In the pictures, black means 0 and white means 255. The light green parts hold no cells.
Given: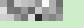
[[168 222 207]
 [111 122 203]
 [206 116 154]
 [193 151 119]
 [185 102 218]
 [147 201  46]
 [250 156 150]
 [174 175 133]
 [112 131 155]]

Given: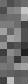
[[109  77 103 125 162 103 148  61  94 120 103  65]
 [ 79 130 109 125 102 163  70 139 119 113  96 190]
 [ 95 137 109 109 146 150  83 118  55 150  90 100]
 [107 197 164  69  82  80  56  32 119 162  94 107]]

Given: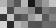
[[179 209  54 211]
 [124  75 193  41]
 [ 86 157  75 186]
 [183 155  93 160]
 [ 23 132 155  85]
 [119  54 183  81]
 [154 124  89 109]
 [195 109 129 103]]

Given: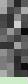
[[173 163  68  74  94 113  52 143 122 124 173]
 [122  70  48  48 151  89  51 108 106 137 130]
 [ 39  89 145 207  94  62 161  66  41  45  56]
 [ 89 172  82  73   9  92 101  75  98  13  61]]

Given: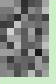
[[155 120 108  59  99  68 130 157 115 133 133]
 [154 120  89  66 208 162  61 156  58 100 140]
 [124 161  45 194 124 162 183 137 108  83  78]
 [ 47  54 140 118  89  94  96  63  99 101 118]
 [ 78 137  82 121 162 142  94 168  95  69 186]
 [ 90 116  97 107  52  94 113  24 155 152 100]
 [162 188  66 125 123 163 190 143  88 142 160]]

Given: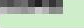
[[ 91 188]
 [ 77 169]
 [ 98 163]
 [108 149]
 [ 61 161]
 [ 33 200]
 [ 90 180]
 [ 53 139]
 [ 84 144]]

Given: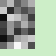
[[140 201  15  69  55  15 100]
 [186  43 212 149 152  62 171]
 [ 93 120 192 105  50 164 248]
 [132  79 147 176  99 182 195]
 [175 112  63 116  58 203  79]]
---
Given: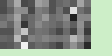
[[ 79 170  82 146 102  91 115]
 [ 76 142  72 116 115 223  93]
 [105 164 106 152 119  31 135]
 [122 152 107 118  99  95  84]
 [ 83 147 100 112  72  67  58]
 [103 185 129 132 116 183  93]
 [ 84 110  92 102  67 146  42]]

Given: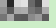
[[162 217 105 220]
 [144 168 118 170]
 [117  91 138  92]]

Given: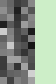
[[122  61 135]
 [143  32  85]
 [114  50 134]
 [ 32  57 127]
 [204  72  27]
 [ 98  74 131]
 [116  92  21]
 [126  82  87]
 [ 59 160  81]
 [ 58  51  74]
 [ 70 103 208]
 [139 128 160]]

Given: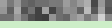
[[159 152  97 111 121 134 174 152]
 [150 168 114 162 110 140 187 164]
 [112 152  79  61 110 147 123 209]]

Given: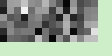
[[ 58 161 144 181  85 146  92]
 [ 30 106 109 158 149 166 130]
 [150  98 122  92  29  36 131]
 [109  80 117  51 106 100 164]
 [ 44 112 120 114  69  11 101]
 [ 15 101  74 116 142 193 189]]

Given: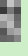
[[103 147]
 [ 56  73]
 [183 104]
 [149 114]
 [ 86 170]
 [101 133]]

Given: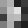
[[159  33]
 [139 224]
 [ 59 187]
 [125  63]]
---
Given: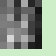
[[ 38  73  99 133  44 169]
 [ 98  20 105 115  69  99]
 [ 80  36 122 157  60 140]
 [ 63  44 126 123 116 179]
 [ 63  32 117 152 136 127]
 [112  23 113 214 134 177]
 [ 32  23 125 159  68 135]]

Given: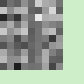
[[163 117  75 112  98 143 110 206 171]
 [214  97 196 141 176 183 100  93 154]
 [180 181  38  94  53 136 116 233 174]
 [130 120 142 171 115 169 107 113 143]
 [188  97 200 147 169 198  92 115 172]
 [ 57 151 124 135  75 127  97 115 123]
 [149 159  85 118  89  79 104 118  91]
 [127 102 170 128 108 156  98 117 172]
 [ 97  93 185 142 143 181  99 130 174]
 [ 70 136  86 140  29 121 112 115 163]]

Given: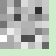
[[182 201 144 183 114 219 194]
 [ 46 198 142 215 152 181 193]
 [134 164 161 169  68 192 152]
 [207 217 115 186 193 179 178]
 [128 159 182 238 209 174 179]
 [232 196 254 172 219  76  80]
 [213 103 169 169 182 233 188]]

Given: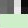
[[221  11 106  98]
 [233  26 110  96]]

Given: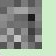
[[ 89 119 112 112  85 122]
 [131 129  97 144 163 165]
 [ 27 137 143 133 104 101]
 [ 89 122 135 111 116 112]
 [ 62 102 116 170 100 142]
 [ 84 166 166 115 196 127]
 [111  83  88 144  67 147]]

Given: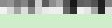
[[ 32 129 140 148 113 132  82 206  93 142 168  84  23  95 102  83]
 [ 37 226 242 216 163 222 137 217 234 239 238 105  47 241 230 166]]

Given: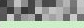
[[119 196  55 106 194 142  69 140  72  76 148 180]
 [110 187  89  59 137  55  70 193 153 195 183 157]
 [201 114  86 201 102 152 166  75 181 162 182 106]]

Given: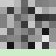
[[130 138 202 205 182 104 190 125]
 [162 181 162  57 161  93  43 204]
 [ 51  64 128 180 102 130 166  44]
 [159 114 129 178 138  57 199 104]
 [ 22 144 195  97 148 130  98 163]
 [229 145 118 133 135  73 147 151]
 [ 50 188 193  20 156 128  24 221]]
